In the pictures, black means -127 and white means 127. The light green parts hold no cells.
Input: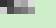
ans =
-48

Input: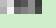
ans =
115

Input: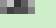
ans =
-62

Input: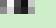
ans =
88

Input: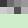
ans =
64

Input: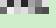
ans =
112
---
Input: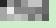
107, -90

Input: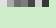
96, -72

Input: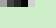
82, -119

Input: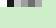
126, -100

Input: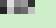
93, -93

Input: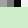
115, -118

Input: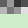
96, -75

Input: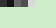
89, -107
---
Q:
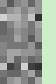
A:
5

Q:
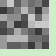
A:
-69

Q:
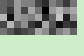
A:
0

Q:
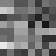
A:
-57

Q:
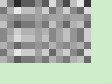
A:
49

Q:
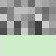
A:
-65
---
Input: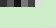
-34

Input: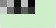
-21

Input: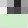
-44

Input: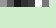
-35

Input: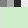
42

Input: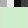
107
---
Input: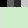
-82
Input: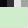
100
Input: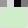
-117
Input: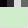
92
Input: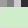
75
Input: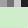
75
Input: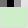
27
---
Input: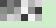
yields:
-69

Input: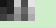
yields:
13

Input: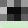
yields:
-74

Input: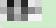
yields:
-7

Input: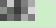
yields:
-41

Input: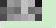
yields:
39

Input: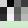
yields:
113

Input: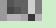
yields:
37

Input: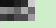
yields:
-51
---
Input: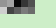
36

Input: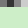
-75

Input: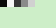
118

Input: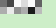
-56

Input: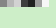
56

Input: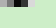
-7

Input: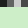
-28
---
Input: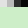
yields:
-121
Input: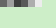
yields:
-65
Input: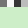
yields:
-73
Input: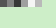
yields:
-71
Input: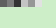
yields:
-76
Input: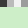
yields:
-70
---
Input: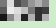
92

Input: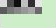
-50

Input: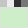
108

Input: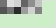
94

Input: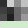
79

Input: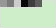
-5

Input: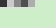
74
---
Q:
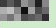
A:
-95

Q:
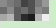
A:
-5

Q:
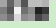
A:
61

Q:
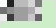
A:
85

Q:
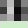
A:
-84

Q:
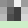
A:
112

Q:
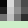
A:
2

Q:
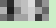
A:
-39

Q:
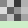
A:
-71

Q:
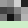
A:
81
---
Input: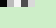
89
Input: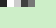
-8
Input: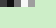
30
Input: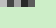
-34
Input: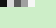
118
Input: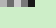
-103
